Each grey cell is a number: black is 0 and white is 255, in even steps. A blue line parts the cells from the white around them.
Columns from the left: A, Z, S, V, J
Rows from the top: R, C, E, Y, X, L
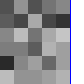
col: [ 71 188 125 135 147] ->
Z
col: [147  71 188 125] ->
Z
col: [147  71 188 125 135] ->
Z
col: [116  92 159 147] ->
S
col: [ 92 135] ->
A
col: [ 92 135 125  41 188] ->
A

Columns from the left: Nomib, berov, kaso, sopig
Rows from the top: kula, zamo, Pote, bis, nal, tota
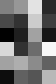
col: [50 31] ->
berov
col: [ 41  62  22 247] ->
sopig
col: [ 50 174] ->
berov
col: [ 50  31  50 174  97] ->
berov
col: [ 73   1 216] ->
Nomib

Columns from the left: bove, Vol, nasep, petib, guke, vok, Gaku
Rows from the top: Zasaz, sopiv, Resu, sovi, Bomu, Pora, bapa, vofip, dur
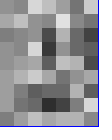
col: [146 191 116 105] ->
guke
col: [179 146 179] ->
vok
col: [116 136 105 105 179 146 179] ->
vok
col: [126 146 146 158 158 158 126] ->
bove
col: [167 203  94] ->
nasep
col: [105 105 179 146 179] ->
vok

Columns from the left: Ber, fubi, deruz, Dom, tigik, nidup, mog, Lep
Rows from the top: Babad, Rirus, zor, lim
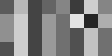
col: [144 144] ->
Ber
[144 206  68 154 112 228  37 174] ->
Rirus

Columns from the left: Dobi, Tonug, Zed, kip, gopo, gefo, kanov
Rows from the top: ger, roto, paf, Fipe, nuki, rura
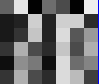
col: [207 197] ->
Zed
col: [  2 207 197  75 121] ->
Zed
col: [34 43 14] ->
kip
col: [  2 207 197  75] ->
Zed
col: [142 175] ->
Tonug
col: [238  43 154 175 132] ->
kanov

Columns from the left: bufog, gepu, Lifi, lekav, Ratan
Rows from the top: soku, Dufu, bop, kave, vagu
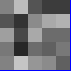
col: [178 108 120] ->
Ratan
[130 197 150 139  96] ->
vagu

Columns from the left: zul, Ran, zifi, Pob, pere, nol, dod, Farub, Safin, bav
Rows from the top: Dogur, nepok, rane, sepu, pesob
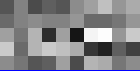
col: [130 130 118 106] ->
Ran
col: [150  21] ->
nol
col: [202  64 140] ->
bav
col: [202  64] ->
bav
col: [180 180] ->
zifi

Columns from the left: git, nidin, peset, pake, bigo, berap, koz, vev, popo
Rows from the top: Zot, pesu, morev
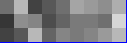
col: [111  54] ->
git
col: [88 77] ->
pake

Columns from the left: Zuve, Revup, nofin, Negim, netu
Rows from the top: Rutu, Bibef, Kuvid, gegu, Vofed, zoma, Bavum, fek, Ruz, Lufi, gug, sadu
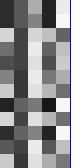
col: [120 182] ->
Negim
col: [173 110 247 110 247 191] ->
netu
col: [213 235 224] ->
nofin
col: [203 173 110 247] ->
netu
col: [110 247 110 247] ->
netu

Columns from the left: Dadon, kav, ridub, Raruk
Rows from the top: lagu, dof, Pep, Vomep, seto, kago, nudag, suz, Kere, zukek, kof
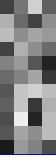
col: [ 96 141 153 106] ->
Raruk
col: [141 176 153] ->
kav
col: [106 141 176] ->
kav
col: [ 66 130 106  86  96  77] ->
Dadon
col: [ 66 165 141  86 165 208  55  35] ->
ridub
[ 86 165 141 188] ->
zukek
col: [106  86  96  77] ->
Dadon

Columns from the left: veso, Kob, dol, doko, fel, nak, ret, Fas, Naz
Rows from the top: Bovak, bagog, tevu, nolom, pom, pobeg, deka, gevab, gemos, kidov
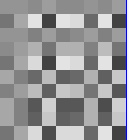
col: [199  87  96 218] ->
fel
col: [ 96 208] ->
doko
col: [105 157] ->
ret

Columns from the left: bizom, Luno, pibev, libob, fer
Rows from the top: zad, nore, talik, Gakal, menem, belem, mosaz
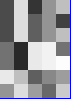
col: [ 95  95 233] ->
pibev
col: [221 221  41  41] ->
Luno
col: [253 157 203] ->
fer
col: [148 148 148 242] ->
libob

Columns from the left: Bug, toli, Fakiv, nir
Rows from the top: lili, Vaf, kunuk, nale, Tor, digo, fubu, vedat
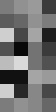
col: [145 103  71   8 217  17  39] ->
toli
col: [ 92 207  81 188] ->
Bug
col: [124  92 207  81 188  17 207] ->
Bug
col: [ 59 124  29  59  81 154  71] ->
nir
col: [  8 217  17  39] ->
toli

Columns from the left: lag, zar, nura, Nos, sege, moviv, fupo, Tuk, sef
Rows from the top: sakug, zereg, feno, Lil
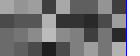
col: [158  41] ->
sef
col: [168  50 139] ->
sege
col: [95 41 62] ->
fupo
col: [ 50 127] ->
moviv
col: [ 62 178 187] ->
Nos
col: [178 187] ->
Nos
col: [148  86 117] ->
zar

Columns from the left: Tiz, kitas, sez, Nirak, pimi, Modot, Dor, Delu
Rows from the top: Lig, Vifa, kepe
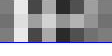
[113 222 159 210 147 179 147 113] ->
Vifa
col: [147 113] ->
Dor

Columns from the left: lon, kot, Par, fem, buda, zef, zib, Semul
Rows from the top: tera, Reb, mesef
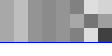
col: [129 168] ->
zef
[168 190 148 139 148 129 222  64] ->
mesef
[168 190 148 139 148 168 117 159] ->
Reb
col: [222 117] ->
zib

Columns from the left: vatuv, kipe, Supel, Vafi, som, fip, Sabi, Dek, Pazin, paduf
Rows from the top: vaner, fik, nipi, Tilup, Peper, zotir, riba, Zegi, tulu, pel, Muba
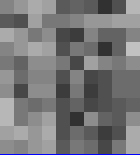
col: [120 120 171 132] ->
kipe
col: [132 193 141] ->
paduf
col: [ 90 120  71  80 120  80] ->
som
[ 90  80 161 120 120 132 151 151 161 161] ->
fik
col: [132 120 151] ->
vatuv

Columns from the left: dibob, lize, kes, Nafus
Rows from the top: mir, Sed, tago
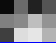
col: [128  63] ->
dibob
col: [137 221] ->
lize

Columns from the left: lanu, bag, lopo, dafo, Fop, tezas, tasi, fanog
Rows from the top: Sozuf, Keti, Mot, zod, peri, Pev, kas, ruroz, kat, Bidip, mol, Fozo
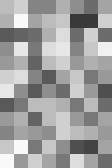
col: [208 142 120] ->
Fop
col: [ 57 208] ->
tasi
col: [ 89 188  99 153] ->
lopo
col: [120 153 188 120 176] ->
tasi

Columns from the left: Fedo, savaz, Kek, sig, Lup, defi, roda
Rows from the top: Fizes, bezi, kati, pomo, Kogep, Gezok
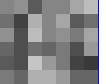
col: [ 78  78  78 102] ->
savaz
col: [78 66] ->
defi
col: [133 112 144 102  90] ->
Fedo
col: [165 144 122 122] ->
Lup
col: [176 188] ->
Kek

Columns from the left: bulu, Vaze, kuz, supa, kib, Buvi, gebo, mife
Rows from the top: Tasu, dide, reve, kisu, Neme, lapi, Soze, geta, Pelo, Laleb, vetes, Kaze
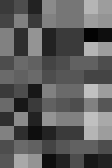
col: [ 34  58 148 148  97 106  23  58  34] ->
kuz
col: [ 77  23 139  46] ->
Vaze

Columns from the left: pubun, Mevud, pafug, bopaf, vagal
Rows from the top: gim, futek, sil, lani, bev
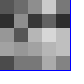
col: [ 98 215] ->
bopaf
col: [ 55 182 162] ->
pafug
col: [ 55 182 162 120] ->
pafug
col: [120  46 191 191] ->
vagal

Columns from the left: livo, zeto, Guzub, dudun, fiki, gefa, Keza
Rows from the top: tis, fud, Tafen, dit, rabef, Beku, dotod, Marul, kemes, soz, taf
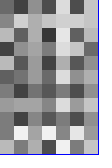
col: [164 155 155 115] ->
Guzub
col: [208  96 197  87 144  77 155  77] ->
gefa
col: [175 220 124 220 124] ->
fiki
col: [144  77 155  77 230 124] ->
gefa

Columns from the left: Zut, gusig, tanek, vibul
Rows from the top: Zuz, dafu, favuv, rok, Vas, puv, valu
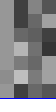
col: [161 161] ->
vibul
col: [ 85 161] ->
vibul
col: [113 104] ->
tanek
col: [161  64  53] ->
vibul
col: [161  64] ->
vibul
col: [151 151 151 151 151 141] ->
Zut

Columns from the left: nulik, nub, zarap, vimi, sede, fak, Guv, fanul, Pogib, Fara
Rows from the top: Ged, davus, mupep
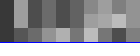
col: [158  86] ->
nub
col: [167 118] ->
fanul
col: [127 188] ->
Pogib
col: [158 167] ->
fanul
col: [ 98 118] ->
fak
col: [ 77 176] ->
sede
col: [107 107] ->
vimi

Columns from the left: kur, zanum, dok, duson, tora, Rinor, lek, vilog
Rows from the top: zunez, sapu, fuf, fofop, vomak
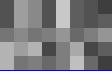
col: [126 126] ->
tora
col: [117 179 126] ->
dok
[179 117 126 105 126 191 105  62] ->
vomak
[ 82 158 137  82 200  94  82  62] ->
zunez
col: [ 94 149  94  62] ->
vilog
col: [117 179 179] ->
kur
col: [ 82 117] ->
kur

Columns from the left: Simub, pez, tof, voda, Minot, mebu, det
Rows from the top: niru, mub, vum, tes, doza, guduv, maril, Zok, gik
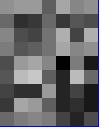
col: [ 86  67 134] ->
mebu
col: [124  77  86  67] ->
Simub
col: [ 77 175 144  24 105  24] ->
det
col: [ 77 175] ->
det
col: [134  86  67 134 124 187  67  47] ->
mebu

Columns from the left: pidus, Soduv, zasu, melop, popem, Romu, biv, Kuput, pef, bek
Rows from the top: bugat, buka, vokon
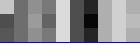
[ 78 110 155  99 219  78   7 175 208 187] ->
buka
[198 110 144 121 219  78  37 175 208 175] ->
bugat
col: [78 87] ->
pidus
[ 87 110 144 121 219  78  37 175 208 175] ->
vokon

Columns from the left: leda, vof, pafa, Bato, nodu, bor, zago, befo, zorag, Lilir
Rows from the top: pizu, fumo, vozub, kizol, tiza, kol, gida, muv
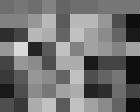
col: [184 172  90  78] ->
Bato
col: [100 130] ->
zorag
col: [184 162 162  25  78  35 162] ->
zago
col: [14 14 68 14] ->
Lilir
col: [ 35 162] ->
zago
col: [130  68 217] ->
vof

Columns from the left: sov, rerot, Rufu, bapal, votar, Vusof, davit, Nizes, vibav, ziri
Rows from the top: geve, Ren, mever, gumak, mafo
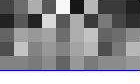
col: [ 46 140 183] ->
ziri
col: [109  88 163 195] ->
rerot
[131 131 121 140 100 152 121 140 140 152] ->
mafo
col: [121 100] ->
Nizes

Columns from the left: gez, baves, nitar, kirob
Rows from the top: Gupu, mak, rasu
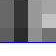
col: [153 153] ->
nitar
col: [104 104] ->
gez
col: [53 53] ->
baves

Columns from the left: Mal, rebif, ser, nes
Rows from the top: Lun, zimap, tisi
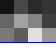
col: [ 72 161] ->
rebif
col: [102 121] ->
Mal
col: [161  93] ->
rebif
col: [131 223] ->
ser

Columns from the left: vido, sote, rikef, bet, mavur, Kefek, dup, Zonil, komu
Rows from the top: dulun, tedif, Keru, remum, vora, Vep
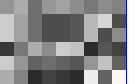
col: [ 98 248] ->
komu
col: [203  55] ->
vido
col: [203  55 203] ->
vido
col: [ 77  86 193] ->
Zonil
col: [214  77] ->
Zonil
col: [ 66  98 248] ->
komu
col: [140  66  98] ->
komu

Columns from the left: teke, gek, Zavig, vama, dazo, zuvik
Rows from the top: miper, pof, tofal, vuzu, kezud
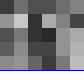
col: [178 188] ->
zuvik
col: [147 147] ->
dazo
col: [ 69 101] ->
Zavig
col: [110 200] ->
gek
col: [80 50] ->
Zavig
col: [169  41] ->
vama

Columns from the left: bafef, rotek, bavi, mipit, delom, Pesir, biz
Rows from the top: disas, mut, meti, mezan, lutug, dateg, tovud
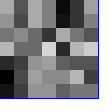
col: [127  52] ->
mipit
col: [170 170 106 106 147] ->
bavi
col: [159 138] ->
mipit

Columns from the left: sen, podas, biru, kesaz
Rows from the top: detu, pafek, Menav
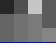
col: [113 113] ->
podas
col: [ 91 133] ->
kesaz
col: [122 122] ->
biru
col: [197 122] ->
biru

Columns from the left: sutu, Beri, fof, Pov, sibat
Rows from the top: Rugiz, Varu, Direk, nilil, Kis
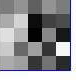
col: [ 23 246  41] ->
sibat
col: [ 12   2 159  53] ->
fof
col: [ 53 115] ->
Pov
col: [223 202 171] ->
sutu
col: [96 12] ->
fof
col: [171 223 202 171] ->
sutu
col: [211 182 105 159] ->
Beri

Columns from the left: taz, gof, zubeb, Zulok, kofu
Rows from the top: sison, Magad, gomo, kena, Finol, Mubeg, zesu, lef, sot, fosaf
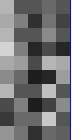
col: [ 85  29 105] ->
zubeb
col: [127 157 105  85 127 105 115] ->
gof
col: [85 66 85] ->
kofu
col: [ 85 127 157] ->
gof

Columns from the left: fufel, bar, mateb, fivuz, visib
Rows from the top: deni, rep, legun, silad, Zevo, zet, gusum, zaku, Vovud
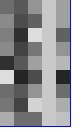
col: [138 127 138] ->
fufel
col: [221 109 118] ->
fufel
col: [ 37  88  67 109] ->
bar
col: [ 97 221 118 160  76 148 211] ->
mateb
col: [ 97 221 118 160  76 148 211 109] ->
mateb
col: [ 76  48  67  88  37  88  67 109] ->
bar

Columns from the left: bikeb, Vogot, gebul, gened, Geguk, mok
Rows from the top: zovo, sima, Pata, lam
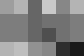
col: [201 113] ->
gened
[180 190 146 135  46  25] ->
lam
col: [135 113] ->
Geguk
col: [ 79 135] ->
gened

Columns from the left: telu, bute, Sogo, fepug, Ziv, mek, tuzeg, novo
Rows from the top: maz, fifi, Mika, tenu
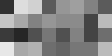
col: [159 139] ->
mek
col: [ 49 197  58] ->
telu

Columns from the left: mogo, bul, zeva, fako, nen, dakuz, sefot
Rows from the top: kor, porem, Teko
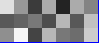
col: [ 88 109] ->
dakuz
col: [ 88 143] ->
mogo
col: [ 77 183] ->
fako
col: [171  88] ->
dakuz
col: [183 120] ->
nen
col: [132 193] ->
sefot

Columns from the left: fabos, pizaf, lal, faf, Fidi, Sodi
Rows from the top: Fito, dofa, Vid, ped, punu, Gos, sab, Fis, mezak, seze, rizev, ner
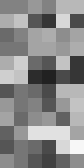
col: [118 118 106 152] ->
pizaf
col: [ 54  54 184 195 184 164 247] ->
Sodi
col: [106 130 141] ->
lal
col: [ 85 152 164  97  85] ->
fabos
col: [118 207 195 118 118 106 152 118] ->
pizaf
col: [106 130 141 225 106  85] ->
lal

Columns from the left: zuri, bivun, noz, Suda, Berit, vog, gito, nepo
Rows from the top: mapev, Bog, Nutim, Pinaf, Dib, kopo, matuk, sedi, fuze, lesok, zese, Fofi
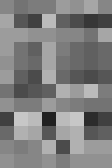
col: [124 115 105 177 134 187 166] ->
Berit
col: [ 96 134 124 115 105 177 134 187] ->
Berit
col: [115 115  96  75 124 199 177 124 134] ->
bivun
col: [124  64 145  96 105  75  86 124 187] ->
noz
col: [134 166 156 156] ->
zuri

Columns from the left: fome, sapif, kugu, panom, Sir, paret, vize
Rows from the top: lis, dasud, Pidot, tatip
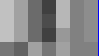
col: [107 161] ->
kugu
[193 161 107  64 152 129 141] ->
Pidot
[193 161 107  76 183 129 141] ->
dasud
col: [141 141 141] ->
vize

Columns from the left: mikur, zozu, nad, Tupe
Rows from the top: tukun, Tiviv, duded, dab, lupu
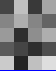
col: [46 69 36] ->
zozu
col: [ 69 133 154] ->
mikur
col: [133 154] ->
mikur
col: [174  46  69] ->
zozu
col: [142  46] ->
nad
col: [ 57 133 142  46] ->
nad

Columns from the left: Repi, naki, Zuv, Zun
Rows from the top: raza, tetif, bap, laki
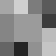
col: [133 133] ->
Repi
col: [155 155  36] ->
naki
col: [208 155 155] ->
naki
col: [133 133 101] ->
Repi

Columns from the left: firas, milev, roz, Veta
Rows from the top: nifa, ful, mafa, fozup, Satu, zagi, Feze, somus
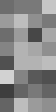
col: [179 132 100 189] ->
milev
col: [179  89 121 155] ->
roz
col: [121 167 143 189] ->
Veta
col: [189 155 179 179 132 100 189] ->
milev
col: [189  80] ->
Veta
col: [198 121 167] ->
Veta
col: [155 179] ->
milev

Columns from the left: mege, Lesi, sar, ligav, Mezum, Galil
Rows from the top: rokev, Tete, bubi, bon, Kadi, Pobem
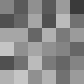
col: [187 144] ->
sar
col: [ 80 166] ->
mege

